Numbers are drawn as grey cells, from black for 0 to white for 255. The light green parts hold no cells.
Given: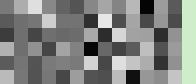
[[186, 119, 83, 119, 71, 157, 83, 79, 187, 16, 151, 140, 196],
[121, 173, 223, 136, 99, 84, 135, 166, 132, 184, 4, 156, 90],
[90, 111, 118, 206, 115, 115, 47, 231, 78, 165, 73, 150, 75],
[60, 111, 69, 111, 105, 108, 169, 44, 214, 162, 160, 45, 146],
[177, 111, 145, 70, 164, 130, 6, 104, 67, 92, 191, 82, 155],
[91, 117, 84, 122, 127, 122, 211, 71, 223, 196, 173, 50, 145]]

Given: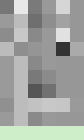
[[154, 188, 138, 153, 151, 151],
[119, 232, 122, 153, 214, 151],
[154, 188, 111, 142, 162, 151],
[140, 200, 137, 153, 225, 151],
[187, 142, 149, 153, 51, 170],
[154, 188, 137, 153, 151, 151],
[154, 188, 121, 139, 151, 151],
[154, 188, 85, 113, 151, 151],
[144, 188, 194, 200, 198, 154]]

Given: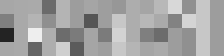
[[167, 169, 101, 174, 207, 91, 165, 158, 199, 181, 165, 170, 157, 144, 199, 157],
[167, 169, 170, 107, 180, 157, 165, 158, 151, 173, 165, 184, 216, 144, 199, 157],
[127, 169, 180, 143, 180, 157, 85, 158, 199, 173, 183, 170, 130, 212, 199, 157],
[35, 169, 238, 174, 108, 123, 165, 123, 211, 173, 127, 108, 157, 144, 199, 157]]

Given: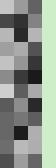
[[79, 157, 101],
[197, 154, 98],
[71, 50, 131],
[183, 41, 181],
[159, 171, 83],
[194, 150, 54],
[139, 58, 26],
[207, 94, 169],
[91, 141, 41],
[103, 118, 94],
[103, 28, 175],
[109, 185, 174]]

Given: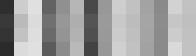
[[43, 219, 224, 91, 139, 185, 67, 151, 208, 193, 162, 138, 217, 194],
[47, 205, 224, 99, 144, 182, 73, 152, 206, 193, 163, 138, 210, 194],
[57, 186, 219, 112, 151, 174, 84, 154, 200, 188, 165, 140, 198, 191],
[52, 194, 222, 106, 148, 178, 79, 153, 203, 191, 164, 139, 204, 193]]

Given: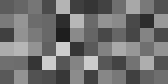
[[89, 147, 82, 77, 55, 140, 65, 135, 120, 64, 98, 110],
[92, 102, 118, 75, 180, 63, 53, 66, 111, 168, 121, 80],
[122, 149, 108, 104, 45, 183, 106, 147, 138, 73, 45, 153],
[64, 146, 122, 104, 30, 138, 101, 72, 102, 70, 132, 73],
[172, 182, 147, 97, 205, 53, 90, 130, 170, 151, 112, 147],
[111, 109, 53, 204, 86, 132, 204, 87, 67, 115, 174, 81]]
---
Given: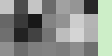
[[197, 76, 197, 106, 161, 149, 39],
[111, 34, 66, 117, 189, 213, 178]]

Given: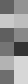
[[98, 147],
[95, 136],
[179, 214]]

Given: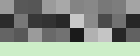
[[156, 88, 86, 155, 168, 132, 136, 120, 125, 164],
[100, 88, 155, 105, 114, 26, 177, 197, 39, 97]]

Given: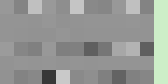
[[152, 132, 192, 153, 142, 197, 137, 134, 152, 192, 131],
[148, 147, 146, 146, 149, 146, 147, 147, 147, 147, 147],
[147, 149, 148, 149, 147, 148, 147, 148, 148, 148, 148]]

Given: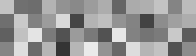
[[195, 112, 109, 179, 146, 137, 156, 173, 101, 171, 175, 195, 132, 188],
[96, 193, 228, 123, 82, 155, 121, 82, 230, 130, 116, 123, 201, 92]]

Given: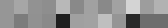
[[150, 166, 146, 142, 184, 137, 161, 137, 162, 212, 157, 178]]

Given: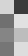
[[213, 59],
[133, 189]]
